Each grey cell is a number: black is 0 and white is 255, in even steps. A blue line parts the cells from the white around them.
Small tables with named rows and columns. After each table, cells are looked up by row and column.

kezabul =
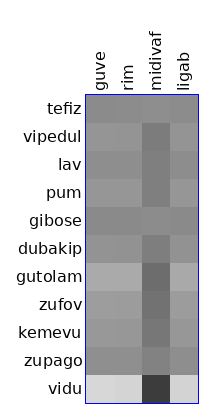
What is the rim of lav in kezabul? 142
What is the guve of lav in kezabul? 142
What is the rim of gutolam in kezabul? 170
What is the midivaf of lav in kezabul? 127
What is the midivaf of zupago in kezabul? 130
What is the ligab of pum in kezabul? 150
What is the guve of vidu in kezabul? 215
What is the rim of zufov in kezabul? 156
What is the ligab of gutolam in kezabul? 169

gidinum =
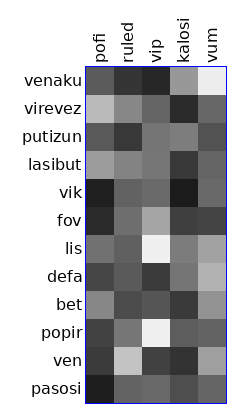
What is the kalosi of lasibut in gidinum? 56
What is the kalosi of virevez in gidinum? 42
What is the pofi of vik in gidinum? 31
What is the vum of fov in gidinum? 68
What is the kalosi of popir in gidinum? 93
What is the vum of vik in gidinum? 105
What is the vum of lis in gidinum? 162
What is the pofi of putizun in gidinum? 89
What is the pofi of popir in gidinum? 66
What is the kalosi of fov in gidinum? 63
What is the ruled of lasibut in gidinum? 131
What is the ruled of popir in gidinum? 119
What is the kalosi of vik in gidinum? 27
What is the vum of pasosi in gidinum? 100
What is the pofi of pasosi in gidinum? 30
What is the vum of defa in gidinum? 178
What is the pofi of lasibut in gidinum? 156

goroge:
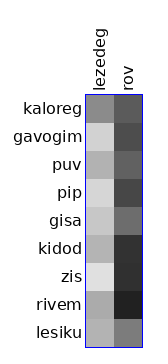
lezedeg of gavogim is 210
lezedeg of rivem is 171
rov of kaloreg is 91
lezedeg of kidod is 180
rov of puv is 97
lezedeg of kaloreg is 139
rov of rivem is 33
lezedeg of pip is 214
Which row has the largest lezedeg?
zis

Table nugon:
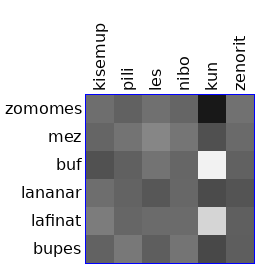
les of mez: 134
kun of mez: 80
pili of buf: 96
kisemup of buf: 81
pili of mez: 115
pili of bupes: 120
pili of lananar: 99
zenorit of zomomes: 113
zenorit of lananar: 84
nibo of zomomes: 101
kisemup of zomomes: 110
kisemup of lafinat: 124
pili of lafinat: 102
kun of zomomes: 24
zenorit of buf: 97
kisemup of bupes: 98
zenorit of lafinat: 95

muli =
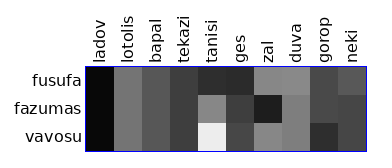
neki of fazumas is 70
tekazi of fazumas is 62
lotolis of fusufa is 116
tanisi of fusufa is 46
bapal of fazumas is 87
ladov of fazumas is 8
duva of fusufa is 137
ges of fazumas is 62

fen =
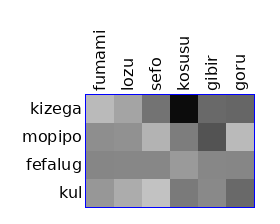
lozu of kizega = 164
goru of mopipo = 186
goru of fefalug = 134
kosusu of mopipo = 125
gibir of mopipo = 83
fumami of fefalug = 134
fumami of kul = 151
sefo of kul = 194
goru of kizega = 102

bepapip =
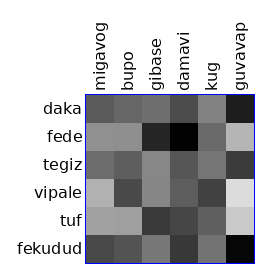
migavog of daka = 90
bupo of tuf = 159
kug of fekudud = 115
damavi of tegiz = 86
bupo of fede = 143
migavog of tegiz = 108
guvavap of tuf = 201
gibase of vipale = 134
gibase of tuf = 57
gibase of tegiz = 135
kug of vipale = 65
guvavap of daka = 29
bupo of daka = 102
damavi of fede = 2
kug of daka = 129
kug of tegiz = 117

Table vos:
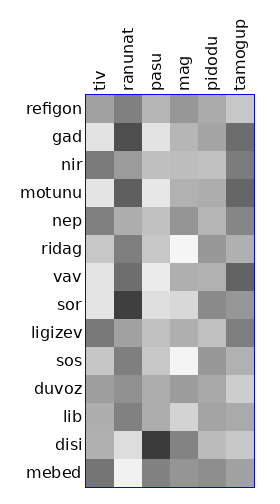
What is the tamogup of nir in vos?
124
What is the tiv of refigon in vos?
161
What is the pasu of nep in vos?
193
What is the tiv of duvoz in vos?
158
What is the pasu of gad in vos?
227
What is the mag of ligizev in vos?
175
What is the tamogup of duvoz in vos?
205
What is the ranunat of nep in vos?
173
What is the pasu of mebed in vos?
130
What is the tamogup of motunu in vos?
102
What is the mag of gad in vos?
182
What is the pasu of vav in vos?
235
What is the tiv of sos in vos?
198
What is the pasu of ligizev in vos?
192
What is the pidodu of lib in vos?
164
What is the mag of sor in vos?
216

